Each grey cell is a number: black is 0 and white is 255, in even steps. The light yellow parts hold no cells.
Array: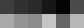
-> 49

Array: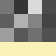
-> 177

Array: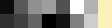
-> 88

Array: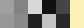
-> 131

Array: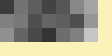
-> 121

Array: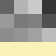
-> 122

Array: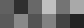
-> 47

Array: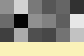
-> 4

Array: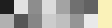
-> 226
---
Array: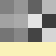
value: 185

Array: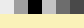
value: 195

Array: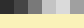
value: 196

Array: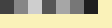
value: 86

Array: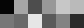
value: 152

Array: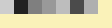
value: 153

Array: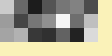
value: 84

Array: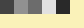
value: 225

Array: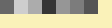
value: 53

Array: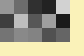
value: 34
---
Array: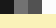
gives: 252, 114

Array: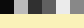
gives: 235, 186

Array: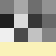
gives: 239, 219

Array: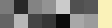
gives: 203, 183

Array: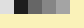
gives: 223, 164

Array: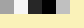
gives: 246, 192

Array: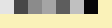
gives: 228, 192

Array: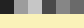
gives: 198, 156

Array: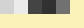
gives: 235, 211

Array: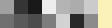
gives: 237, 210
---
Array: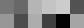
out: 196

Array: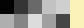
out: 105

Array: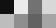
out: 235

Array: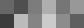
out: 174

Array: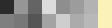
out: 142

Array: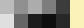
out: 172
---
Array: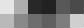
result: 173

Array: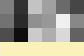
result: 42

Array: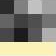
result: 64

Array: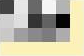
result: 222

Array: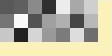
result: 249

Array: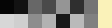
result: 18

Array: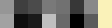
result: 63

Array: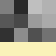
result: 72

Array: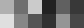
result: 111

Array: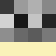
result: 23
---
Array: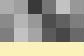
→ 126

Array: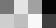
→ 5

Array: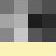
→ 42

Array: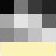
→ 100

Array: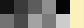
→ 4

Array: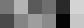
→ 212

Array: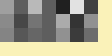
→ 145

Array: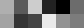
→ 108
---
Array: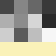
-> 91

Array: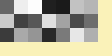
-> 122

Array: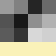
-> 52

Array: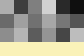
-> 148

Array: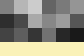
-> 114

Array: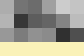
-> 139
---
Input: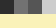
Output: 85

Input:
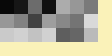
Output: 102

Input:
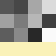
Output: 40

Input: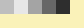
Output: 103

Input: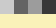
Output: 156

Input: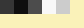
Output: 248

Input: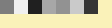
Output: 202
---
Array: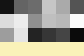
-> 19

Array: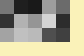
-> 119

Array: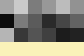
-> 166

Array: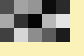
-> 78

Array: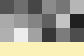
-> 83

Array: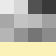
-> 234

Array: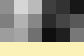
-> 143

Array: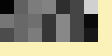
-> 4
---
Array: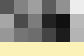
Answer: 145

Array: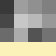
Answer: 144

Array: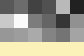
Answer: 185

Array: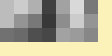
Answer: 217

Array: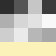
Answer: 198

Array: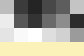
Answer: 93
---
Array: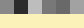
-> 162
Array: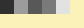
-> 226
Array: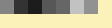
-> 145
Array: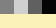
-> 5
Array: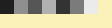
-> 235
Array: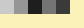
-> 58
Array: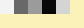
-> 212
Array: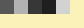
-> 210
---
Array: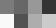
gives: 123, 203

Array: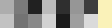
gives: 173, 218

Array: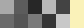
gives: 169, 200

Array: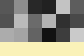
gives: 87, 202

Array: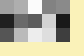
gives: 161, 62

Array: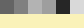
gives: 100, 217

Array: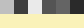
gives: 191, 42
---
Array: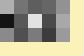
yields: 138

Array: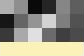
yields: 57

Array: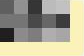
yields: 31

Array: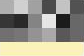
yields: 112

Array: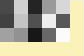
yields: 161

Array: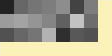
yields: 81

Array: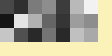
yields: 198
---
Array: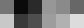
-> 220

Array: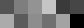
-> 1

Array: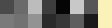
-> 26

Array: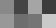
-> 202

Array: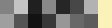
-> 92

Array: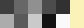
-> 250

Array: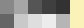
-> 181

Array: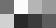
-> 93

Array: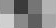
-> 166

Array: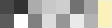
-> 179
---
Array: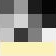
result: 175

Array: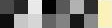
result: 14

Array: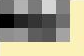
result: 1

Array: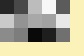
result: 202

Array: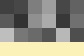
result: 90

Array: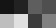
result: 190

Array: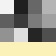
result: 95

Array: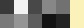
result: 121

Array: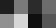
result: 144
